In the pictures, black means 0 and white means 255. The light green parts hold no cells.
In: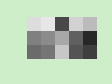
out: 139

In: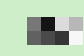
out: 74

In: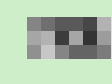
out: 178

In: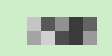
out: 208

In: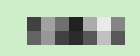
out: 151

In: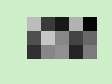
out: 198

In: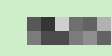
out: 75

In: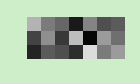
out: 143

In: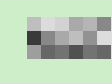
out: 136
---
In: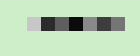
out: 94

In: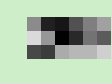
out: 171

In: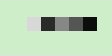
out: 135

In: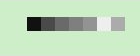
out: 106

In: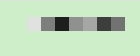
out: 30

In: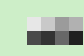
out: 104

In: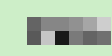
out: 24
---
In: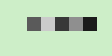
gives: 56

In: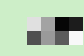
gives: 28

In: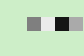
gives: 127

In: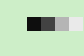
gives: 66

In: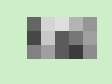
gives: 71

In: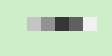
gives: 96

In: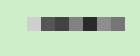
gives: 66

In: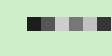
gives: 53
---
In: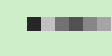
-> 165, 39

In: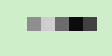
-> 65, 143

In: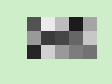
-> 165, 37

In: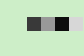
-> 215, 57

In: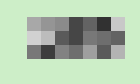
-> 200, 120

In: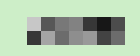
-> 76, 55
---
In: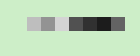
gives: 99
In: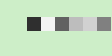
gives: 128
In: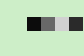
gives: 42
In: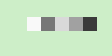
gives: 58
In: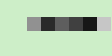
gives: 198
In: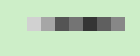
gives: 135
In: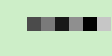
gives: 198
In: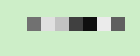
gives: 95
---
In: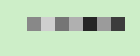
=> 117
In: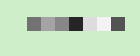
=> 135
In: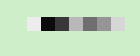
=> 56
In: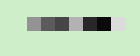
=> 70
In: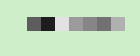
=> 226
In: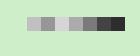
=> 213
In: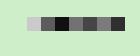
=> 16
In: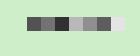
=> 49
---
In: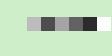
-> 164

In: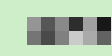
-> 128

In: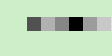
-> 134

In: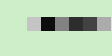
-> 130

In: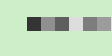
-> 94

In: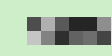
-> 47
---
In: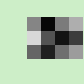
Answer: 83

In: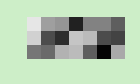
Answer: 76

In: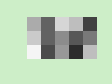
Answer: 98

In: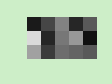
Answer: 38

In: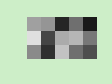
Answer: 69

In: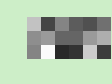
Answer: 154

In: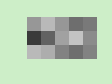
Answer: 98

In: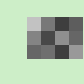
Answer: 72
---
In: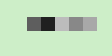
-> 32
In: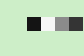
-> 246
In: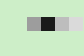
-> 26
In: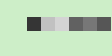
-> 193
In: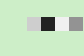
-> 34
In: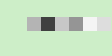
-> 64
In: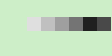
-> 192
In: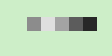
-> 223
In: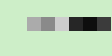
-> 138
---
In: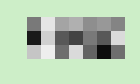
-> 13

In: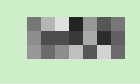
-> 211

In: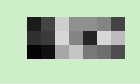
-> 110

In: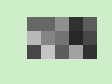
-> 162

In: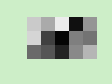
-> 137

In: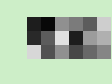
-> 104

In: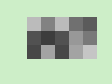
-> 163
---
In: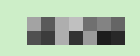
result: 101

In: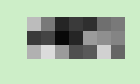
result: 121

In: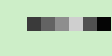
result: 5

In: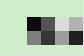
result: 178

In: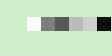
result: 14

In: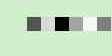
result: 127
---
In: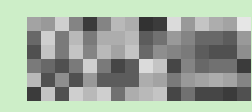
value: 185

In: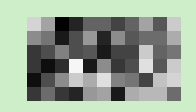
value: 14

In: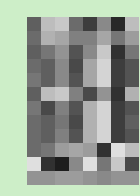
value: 223

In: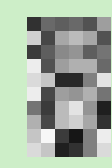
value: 197

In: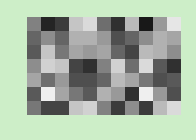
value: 89

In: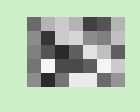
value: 116

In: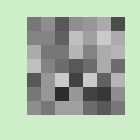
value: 119
